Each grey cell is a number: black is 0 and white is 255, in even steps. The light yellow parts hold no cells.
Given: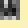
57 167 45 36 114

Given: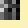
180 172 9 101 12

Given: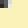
69 94

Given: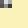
100 143

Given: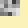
171 110 209 187

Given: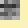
194 68 120 106 177

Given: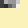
66 45

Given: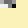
176 240

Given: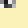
138 59
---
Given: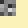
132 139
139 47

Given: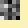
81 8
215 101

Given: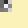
44 209
241 140

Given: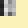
209 140
190 168

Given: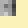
179 156
115 145

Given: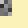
86 139
147 120
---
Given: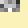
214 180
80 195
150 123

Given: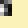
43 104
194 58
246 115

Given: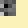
127 83
172 5
90 101

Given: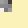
159 145
137 136
241 119

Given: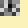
115 200
101 212
213 121

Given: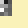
206 24
161 155
252 105

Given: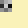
130 172
44 203
147 112

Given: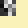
34 170
14 218
52 18
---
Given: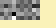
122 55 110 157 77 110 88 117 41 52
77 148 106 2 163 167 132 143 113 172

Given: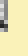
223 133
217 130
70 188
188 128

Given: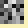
71 230 162 11 92 12
36 138 57 201 146 146
132 84 133 155 179 129

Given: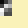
68 218 182
225 71 75

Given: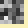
193 179 198 99 102 161
41 37 123 89 52 90
193 179 198 82 121 96

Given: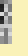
33 192 121
216 122 216
47 174 128
163 122 188
144 126 178

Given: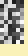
36 197 227 220 66 68
191 231 45 204 230 143
211 67 205 73 192 248
245 223 47 47 236 53
208 62 187 50 76 238

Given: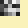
82 57 180 35 52
30 85 136 181 28

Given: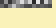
104 67 131 195 131 112 76 71 118 85 100 86 73
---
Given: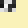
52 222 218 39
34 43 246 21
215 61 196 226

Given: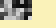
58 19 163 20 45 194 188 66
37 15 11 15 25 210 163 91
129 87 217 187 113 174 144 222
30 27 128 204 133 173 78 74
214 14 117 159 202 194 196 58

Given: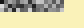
88 174 89 154 125 193 200 144 54 168 152 86 137 166 111 21
121 93 173 105 178 120 120 34 123 103 50 59 105 41 148 217
197 129 143 149 76 136 108 73 209 107 98 195 39 168 92 184

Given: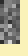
105 115 131 127 43
72 169 129 134 83
97 104 95 155 107
111 137 77 116 110
79 100 137 104 79
105 90 52 118 69
98 79 192 140 150
84 115 105 153 82
107 120 162 81 155
139 96 101 95 162
59 94 211 130 45

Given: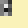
47 133 142
94 234 118
65 23 120
101 185 123

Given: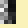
23 17 142 191
15 13 199 136
18 20 89 245
43 42 164 128
34 55 129 153
20 88 53 215

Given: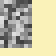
64 85 75 82 148 200 215 169
177 104 113 84 127 82 86 167
131 210 161 176 74 82 202 152
118 126 77 224 186 92 154 127
156 190 192 74 155 78 181 225
155 193 145 198 184 181 66 216
66 89 180 210 139 129 81 203
149 136 210 201 157 104 148 143
82 141 146 211 222 131 89 162
180 144 176 71 176 111 83 75
90 85 63 74 198 164 62 213
146 199 114 135 142 187 75 145

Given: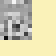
140 115 201 182 244 184 182 156
154 171 154 144 164 145 164 161
152 161 159 159 158 154 156 157
125 167 163 207 206 213 192 166
146 184 149 174 195 135 166 162
165 168 117 206 160 221 125 158
105 194 203 50 84 225 135 212
232 186 196 102 131 212 107 190
169 65 203 214 179 216 155 149
138 163 148 90 91 173 15 201

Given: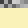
135 157 199 206 77 171 63
183 174 143 102 164 87 179
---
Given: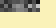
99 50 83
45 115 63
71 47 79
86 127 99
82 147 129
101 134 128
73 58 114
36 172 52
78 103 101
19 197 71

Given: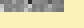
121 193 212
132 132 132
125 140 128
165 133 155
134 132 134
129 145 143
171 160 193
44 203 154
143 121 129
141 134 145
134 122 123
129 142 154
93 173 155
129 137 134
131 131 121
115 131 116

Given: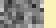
160 172 197 86 165 80 119
99 80 82 120 139 131 81
49 76 122 87 96 155 115
110 108 136 156 117 80 106
143 95 110 79 77 96 155
143 128 121 96 58 106 128
119 150 131 153 170 150 135
86 113 130 171 137 149 194
135 40 129 131 86 73 148
123 123 123 131 124 105 182
175 217 69 158 146 123 173

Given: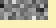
88 27 151 134 123
166 128 109 173 182
113 126 120 153 86
216 103 161 87 106
136 99 142 164 146
113 177 115 108 137
130 117 108 133 108
153 100 149 131 138
82 124 160 148 231
145 95 60 133 109
117 178 39 102 149
102 72 133 180 106

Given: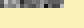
99 78
203 156
135 133
172 123
143 170
46 84
97 121
101 92
124 79
111 120
149 160
122 18
96 115
96 68
98 75
116 187

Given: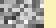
100 195 74 134 169 201 143
166 198 201 158 86 66 143
173 189 109 160 95 249 143
176 144 217 110 53 183 107
96 134 214 74 166 128 205
113 212 113 206 216 143 206
200 94 217 156 202 245 155
219 168 210 209 200 134 118
101 97 127 203 110 141 100
118 126 154 116 213 152 56
188 243 133 100 193 169 60

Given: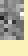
173 131 172 102 30 154 116 138 107 145
117 116 137 88 111 66 175 64 156 164
152 146 128 126 150 201 150 138 141 177
138 135 148 121 127 53 127 136 96 165
143 174 169 140 116 110 108 142 129 96
121 190 130 249 180 107 109 110 132 118

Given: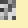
72 216 56 204 175
79 200 159 156 114
160 81 93 221 219
112 121 218 215 79
